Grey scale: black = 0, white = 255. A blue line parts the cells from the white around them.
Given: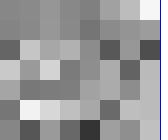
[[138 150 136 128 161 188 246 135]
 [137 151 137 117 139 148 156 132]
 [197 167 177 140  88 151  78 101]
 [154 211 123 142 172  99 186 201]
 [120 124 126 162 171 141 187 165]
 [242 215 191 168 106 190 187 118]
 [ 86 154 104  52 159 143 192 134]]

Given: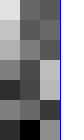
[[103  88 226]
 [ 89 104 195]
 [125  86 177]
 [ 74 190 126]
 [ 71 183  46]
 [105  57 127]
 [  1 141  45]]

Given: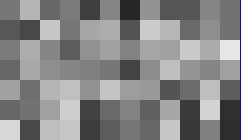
[[181 102 122  62 132  38 146  85  85 134 113 118]
 [ 72 197 118 166 172  82 203 183 105 142 114  87]
 [173 134  93 145 160 130 165 160 201 171 231 123]
 [168 142 134 127 118  67 140 190 149 134 160 103]
 [110 180 192 145 196 157 154  84 109 190  93 161]
 [114 160 206  66 106 130  95 166  59 211  47 103]
 [ 72 190 197  61  92 117 103 199  56 129  45 215]]

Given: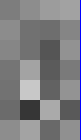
[[141 156 162 125]
 [113 110 133 140]
 [113  85 146 134]
 [163  91 122 117]
 [200  98 147 114]
 [ 54 170  89 107]
 [163 105 144 141]]

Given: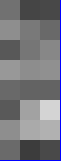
[[ 69  72 113]
 [121 105 142]
 [118 135  88]
 [141 144 152]
 [ 99  99 105]
 [162 212  89]
 [170 177 142]
 [ 60  73 106]]

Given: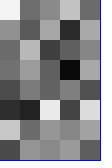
[[110 138 194 107 243]
 [ 90 166  43 169 145]
 [185  64  95 134 107]
 [155  96  10 168 113]
 [122  98 127  81  76]
 [ 34 234  68 220  46]
 [108 150 135 163 199]
 [148 137 154  94  75]]

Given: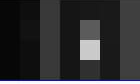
[[ 14  56  21  23  25  63   7]
 [ 18  56  21  91  26  63   7]
 [ 14  56  21 202  25  63   7]
 [ 14  56  21  48  25  63   7]]

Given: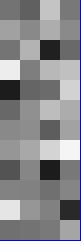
[[ 96 196 120 115]
 [137 173 138 161]
 [179  32 105 116]
 [126 184 192 237]
 [101 107 210  28]
 [144 189 172 104]
 [141  93 162 137]
 [168 212 245 150]
 [134  28 120  83]
 [129 112 133 130]
 [150 129  41 229]
 [115 121 165 112]]

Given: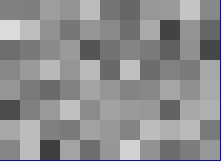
[[127 157 147 188 116 103 151 154 196 135 128]
 [189 145 119 149 137 111 170  67 148 102 219]
 [121 138 154  85 115 131 123  96 144  71 110]
 [153 184 149 186 105 192 109 129 122 167 136]
 [122 106 129 163 149 131 135 165 144 169 150]
 [128 153 192 139 162 154 152  98 168 175  76]
 [188 128 122 161 152 132 188 175 186 122 168]
 [188  63 163 110 150 210 146 108 125 151 133]]
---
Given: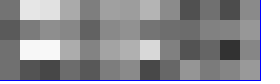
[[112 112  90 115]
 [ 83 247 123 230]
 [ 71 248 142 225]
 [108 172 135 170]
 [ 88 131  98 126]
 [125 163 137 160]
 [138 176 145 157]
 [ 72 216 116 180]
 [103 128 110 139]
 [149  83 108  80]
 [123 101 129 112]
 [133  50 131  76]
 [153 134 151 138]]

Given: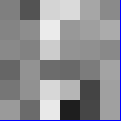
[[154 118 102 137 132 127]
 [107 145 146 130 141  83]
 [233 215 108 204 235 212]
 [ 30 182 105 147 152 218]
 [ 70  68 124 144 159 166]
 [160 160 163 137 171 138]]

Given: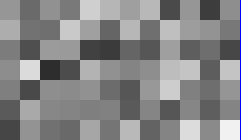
[[ 70  90 127 141 124 173 150]
 [147 169  73 219  79 114 106]
 [113 135 142  45 155 111 145]
 [105 132 139  76 154 201 121]
 [166 127 145 179  65 160 207]
 [117 129 108 145  59 101 182]
 [185  90  86 132 101 183 159]
 [ 99 133 152 142  86 111 184]
 [132  86 205 189 159 191  74]
 [220 134 128 196  94 157 150]
 [138  94 110  93 110 147  61]
 [241 132 149 196  71 120 142]]

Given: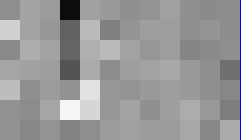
[[146 145 189 165 138 209 142]
 [136 140 143 160 174 163 164]
 [147 165 155 158 163 151 155]
 [131 245 146  84 100  97  12]
 [142 214 225 170 175 186 160]
 [156 150 151 141 186 128 154]
 [160 162 147 157 162 149 144]
 [156 144 154 162 151 158 147]
 [156 159 159 168 157 157 160]
 [167 172 154 153 132 143 144]
 [136 152 143 143 138 149 139]
 [171 125 135 111 143 140 140]]

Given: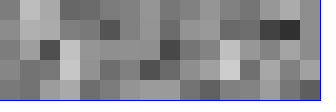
[[121 134 125 140 125]
 [114 115 158 176 189]
 [156 120  79 171 169]
 [169 198 193 127 103]
 [110 146 149 121 107]
 [123 110 143  84 123]
 [148 128 144 129 129]
 [155  81 143 148 149]
 [154 105  72 108 119]
 [114 142 117 147 129]
 [ 96 160 131 153 149]
 [128 205 191 105 129]
 [131 112 151 110 117]
 [157 167 131  66 151]
 [118 129 164  48 171]
 [ 94 161 140 141 141]]

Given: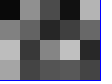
[[165 189 129   9]
 [ 68  56  99 144]
 [ 84 133  38  75]
 [ 88 192  63  17]
 [ 68  40 104 180]]

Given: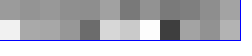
[[241 155]
 [169 148]
 [167 152]
 [151 143]
 [108 142]
 [215 161]
 [202 121]
 [253 146]
 [ 62 122]
 [163 127]
 [146 142]
 [179 163]]

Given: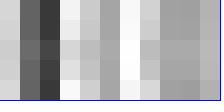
[[216 208 205 211 214]
 [100 101 107  99  99]
 [ 57  63  70  57  57]
 [249 224 214 236 243]
 [207 194 189 200 203]
 [166 167 170 166 165]
 [245 253 254 250 248]
 [216 195 188 205 210]
 [161 166 170 163 161]
 [158 166 170 162 160]
 [177 184 185 181 179]]
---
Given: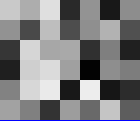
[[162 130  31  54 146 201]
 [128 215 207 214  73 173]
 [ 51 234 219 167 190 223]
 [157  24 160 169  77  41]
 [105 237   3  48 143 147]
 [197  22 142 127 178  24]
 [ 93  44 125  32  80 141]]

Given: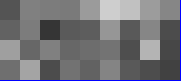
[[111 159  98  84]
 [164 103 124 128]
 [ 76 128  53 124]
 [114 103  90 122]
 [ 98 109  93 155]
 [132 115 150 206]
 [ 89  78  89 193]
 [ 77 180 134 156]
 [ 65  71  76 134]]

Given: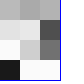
[[ 25 250 227 186]
 [250 207 232 170]
 [251 113  79 179]]

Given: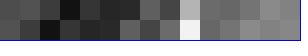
[[ 82  77]
 [ 60  82]
 [ 18  60]
 [ 53  18]
 [ 38  53]
 [ 41  38]
 [ 95  41]
 [ 69  95]
 [107  69]
 [242 180]
 [103 107]
 [116 103]
 [138 116]
 [130 138]
 [135 130]]

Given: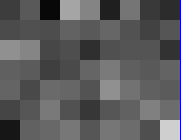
[[ 22  69 100  96 144  75  61]
 [ 97  86  73  91 133  80  89]
 [104 121 106  63  71  77   8]
 [119  81 102  74  78  98 165]
 [ 86  55  83 101  47  89 132]
 [118  86 144 122  80 102  31]
 [108  97 114  95  84  82 117]
 [ 79 128  96  89  84  66  57]
 [207 108  91  99  50  85  44]]

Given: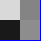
[[ 25 217]
 [141 132]]

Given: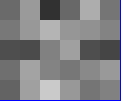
[[ 99 111  78 120 106]
 [160 163  75 152 154]
 [202 131 129 180  49]
 [152 119 160 150 104]
 [117 137  78 145 173]
 [129 153  69 131 117]]
